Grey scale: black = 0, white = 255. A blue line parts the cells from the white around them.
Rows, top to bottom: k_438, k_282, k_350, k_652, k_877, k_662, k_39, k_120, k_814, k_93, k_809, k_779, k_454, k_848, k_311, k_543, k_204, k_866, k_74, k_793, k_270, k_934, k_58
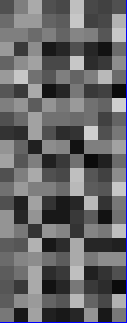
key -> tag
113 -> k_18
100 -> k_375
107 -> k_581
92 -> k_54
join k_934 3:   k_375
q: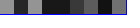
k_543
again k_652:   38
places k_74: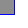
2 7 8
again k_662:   127
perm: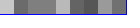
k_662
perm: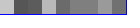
k_848

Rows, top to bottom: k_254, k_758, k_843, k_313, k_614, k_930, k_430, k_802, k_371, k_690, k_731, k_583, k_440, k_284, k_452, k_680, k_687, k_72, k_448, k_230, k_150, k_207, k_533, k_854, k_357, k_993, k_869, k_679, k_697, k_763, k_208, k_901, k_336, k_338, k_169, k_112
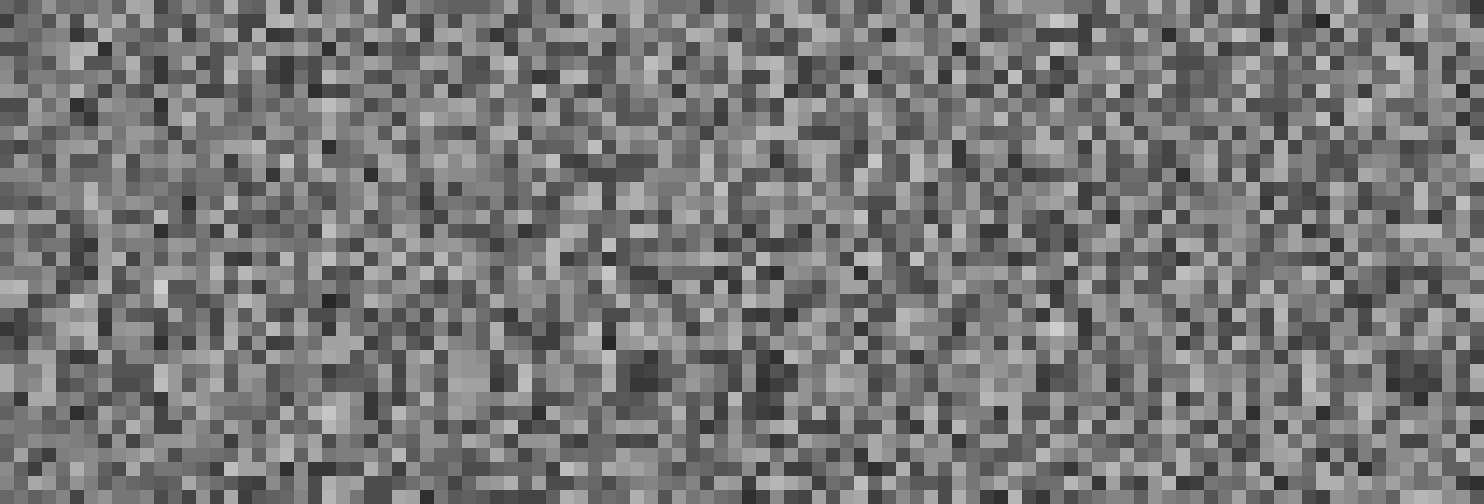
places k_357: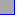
25 31 35 41 42 58 61 65 101
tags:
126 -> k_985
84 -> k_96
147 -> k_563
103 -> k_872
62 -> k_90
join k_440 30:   k_872
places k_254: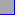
9 19 41 45 56 69 72 84 94

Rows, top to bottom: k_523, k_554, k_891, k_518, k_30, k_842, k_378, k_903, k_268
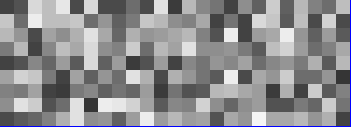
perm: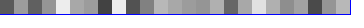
k_891
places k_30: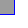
4 8 11

